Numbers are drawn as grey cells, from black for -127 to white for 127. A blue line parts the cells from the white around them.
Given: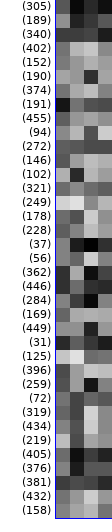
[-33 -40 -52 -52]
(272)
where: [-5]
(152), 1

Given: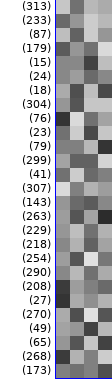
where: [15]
(27), 3
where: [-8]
(254), 4

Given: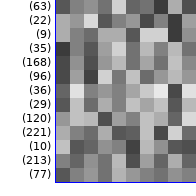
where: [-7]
(96), 5
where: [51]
(77), 5
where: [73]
(36), 7
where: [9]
(168), 10
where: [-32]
(221), 6

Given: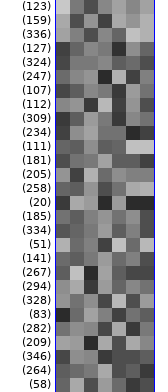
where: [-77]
(127), 5
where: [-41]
(334), 1

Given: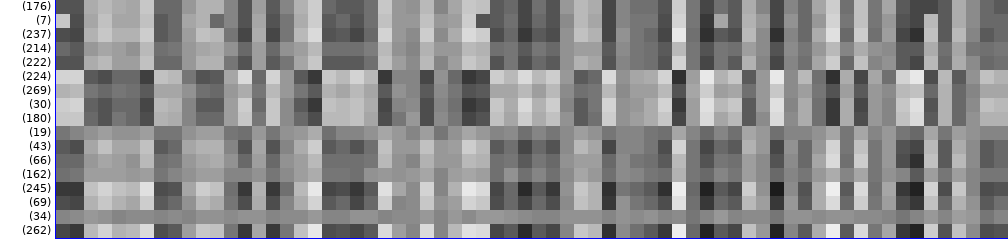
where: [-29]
(30), 3
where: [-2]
(214), 23
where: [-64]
(224), 7

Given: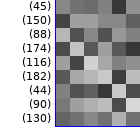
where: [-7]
(90), 1
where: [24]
(88), 5
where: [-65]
(182), 5

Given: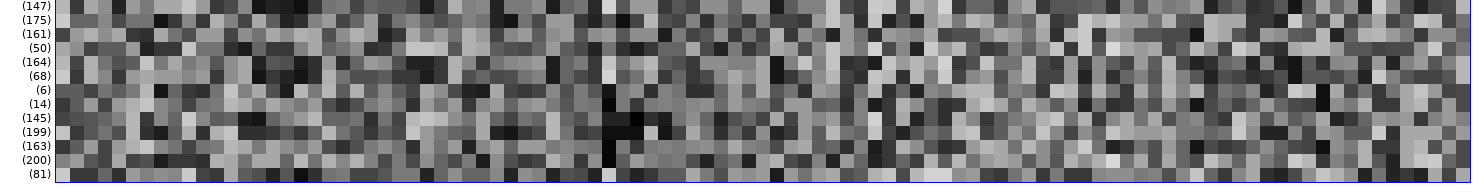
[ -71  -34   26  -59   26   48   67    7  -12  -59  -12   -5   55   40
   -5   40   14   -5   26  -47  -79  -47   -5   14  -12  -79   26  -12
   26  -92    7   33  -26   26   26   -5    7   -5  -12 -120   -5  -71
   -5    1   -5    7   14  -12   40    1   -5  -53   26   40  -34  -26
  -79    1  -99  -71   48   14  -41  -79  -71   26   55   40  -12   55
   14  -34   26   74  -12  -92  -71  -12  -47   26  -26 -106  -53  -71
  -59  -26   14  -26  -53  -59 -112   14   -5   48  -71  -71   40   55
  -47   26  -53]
(163)
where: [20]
(50), 98
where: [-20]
(14), 48
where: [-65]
(200), 62
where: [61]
(200), 83
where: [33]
(163), 32
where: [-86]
(147), 39

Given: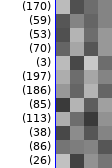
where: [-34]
(85), 3
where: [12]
(38), 2

